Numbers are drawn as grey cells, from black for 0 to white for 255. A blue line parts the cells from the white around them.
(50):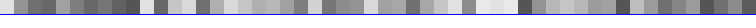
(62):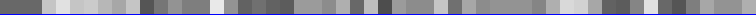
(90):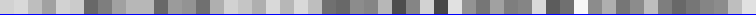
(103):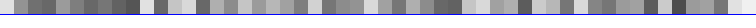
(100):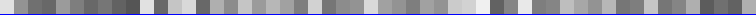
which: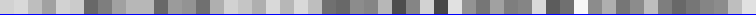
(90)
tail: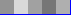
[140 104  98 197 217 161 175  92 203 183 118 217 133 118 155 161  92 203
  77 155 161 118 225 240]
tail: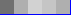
[217 183 217 190 112 104 140 133 183  77 133 210  71 225 147 118 161 126
 133 217  92 112 247 140 175 118 140 190 126 104 118 133 140 190 225]
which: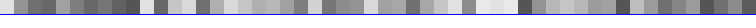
(50)
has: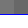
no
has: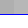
yes
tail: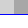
[ 98  92 133 225 104  85 126 167 147 147 175]

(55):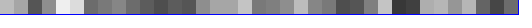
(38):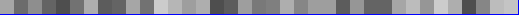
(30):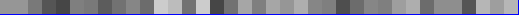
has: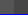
yes
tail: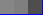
[108 134 127 158 174 108 142 142  85 182 158 182]
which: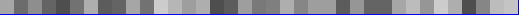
(38)
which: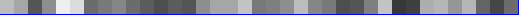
(55)
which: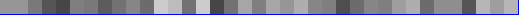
(30)

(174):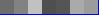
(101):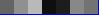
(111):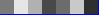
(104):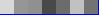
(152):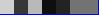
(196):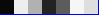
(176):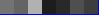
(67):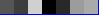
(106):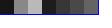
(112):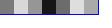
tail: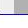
[ 35  92 246 222]
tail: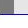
[177  73 108 201  47]
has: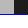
yes
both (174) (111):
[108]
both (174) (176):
[79]
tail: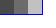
[115]
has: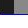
yes

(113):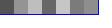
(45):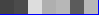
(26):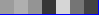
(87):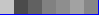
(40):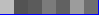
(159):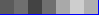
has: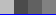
no
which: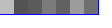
(40)
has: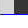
no
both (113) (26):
[148]

